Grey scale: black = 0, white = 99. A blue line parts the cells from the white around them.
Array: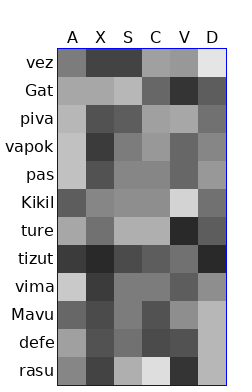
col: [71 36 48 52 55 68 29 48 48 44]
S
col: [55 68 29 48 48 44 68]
S

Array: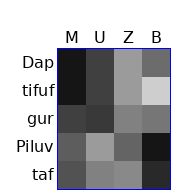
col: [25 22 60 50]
U
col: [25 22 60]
U
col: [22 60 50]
U

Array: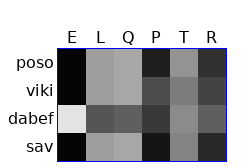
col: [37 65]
Q
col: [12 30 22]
P
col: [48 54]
T
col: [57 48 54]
T

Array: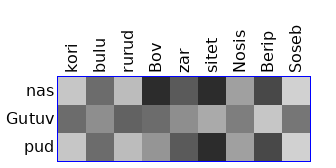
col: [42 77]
kori
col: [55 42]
bulu
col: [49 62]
Nosis

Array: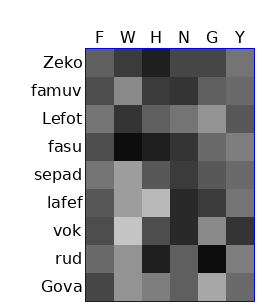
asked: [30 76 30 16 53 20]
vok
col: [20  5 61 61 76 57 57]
W
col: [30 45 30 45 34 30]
F
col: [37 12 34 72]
H

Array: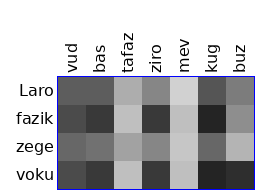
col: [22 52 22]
ziro
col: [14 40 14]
kug
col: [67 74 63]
tafaz
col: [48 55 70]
buz
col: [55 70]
buz
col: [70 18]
buz

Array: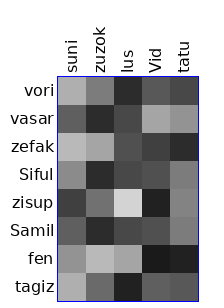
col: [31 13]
Vid
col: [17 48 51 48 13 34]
tatu
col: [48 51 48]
tatu
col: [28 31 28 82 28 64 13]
lus
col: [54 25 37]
suni

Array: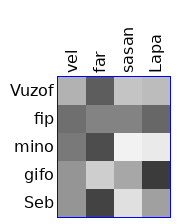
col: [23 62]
Lapa
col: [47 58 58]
vel
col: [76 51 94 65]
sasan

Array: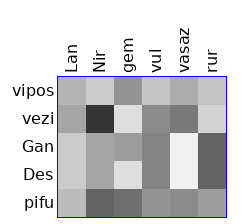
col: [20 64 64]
Nir
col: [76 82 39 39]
rur

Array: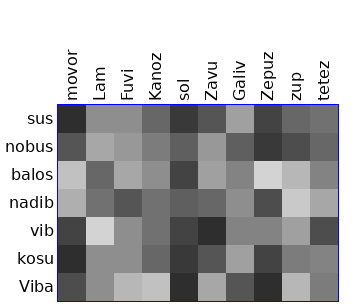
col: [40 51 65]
tetez
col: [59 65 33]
Fuvi
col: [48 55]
Kanoz
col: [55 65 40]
Lam
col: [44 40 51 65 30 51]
tetez

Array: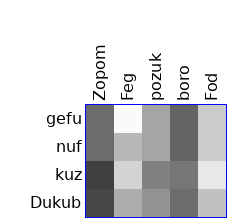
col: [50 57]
pozuk
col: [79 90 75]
Fod

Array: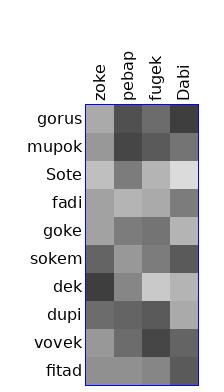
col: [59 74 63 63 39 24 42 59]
zoke
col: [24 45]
Dabi
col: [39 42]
pebap
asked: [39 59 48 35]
sokem

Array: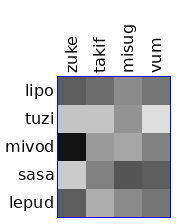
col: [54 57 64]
misug

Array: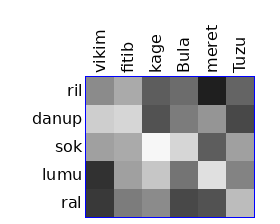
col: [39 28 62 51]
Tuzu
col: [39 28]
Tuzu
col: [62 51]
Tuzu

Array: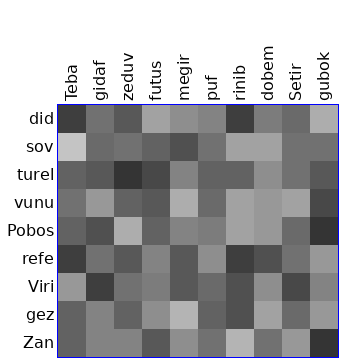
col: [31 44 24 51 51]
gidaf
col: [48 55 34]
futus
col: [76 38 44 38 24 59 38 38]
Teba
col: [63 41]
Setir
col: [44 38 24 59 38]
Teba
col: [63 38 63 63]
rinib
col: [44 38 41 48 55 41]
puf

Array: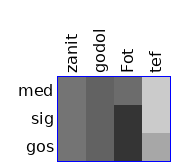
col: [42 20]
Fot
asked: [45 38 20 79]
sig

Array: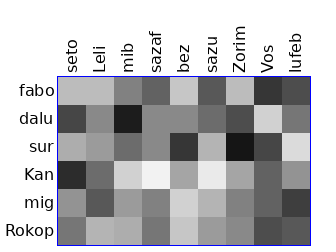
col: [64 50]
Zorim
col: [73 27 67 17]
seto

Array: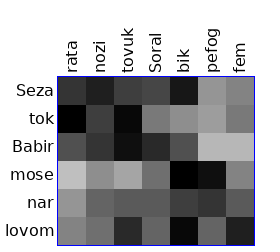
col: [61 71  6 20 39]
pefog
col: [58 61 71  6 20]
pefog
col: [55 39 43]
nozi
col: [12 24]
nozi
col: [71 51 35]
fem
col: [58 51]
rata

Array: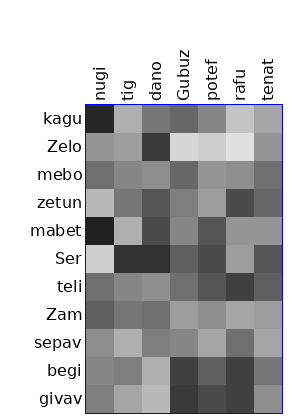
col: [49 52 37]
Gubuz
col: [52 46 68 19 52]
tig

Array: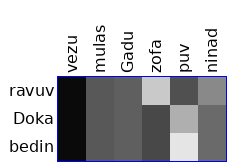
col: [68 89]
puv
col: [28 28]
zofa
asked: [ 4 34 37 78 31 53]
ravuv
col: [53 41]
ninad
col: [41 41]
ninad

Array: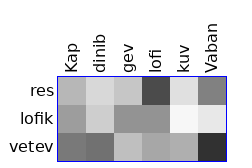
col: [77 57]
gev
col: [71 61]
Kap
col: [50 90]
Vaban
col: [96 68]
kuv

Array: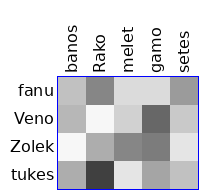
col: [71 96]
banos
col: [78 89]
setes
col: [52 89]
melet
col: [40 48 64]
gamo

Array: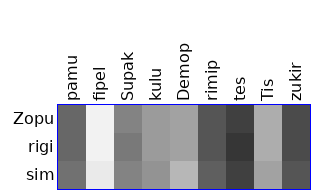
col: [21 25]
tes
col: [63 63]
Demop

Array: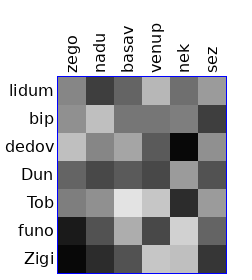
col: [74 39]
zego
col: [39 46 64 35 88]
basav
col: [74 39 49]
zego

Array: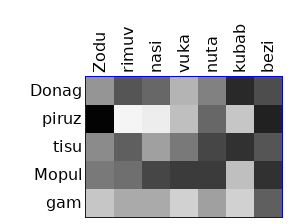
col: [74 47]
vuka
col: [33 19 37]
bezi
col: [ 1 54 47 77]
Zodu
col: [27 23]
nuta
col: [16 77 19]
kubab
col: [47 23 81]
vuka
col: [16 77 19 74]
kubab

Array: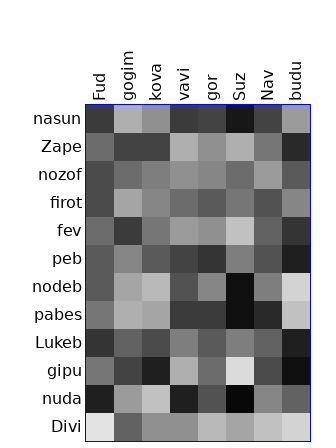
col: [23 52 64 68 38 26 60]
gogim
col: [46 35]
kova
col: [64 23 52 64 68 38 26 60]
gogim

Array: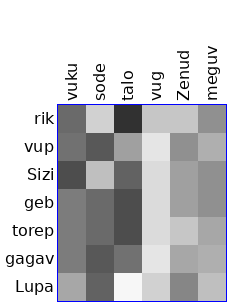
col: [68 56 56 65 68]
meguv
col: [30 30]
talo
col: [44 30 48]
vuku
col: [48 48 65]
vuku
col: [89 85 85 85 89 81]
vug
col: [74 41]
sode

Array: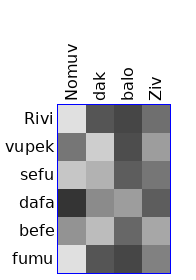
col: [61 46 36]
Ziv
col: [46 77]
Nomuv
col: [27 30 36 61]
balo
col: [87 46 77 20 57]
Nomuv
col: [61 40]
balo
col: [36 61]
balo

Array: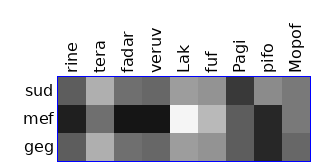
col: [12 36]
rine
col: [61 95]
Lak
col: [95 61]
Lak

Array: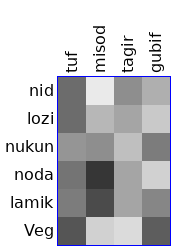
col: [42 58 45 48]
tuf
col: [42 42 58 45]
tuf
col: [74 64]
tagir
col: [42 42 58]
tuf
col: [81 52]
gubif
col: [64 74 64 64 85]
tagir

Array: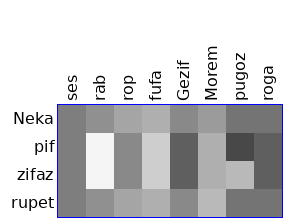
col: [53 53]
rop
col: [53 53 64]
rop
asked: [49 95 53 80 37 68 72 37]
zifaz
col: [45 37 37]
roga
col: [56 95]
rab

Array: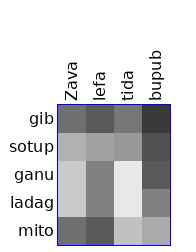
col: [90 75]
tida
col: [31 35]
bupub
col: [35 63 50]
lefa

